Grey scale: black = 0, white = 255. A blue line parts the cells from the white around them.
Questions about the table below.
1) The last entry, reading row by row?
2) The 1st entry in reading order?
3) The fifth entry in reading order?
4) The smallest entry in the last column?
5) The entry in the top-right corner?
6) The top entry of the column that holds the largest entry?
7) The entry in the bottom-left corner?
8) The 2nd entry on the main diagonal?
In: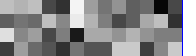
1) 202
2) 191
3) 49
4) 49
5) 72
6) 244
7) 61
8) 116

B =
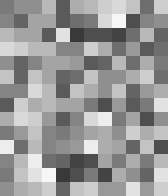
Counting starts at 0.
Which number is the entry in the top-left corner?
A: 122
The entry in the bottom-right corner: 206
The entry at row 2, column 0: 185
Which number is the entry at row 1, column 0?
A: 132
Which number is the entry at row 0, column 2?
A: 143
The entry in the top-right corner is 206
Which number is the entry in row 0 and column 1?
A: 143

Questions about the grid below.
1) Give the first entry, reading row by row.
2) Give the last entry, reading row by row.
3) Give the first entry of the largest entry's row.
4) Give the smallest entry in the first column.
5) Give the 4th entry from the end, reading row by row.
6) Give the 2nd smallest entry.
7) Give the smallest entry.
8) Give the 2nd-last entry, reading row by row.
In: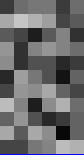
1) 59
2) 177
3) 168
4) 40
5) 119
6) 19
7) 8
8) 188

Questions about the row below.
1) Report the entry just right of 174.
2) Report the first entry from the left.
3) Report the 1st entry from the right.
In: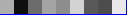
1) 15
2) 174
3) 232

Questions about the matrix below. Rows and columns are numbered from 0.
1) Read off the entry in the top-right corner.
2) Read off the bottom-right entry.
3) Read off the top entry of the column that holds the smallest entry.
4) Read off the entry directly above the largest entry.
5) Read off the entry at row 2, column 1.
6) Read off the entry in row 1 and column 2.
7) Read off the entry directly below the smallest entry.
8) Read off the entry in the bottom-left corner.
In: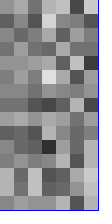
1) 202
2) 180
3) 180
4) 169
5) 105
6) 84
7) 135
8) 135
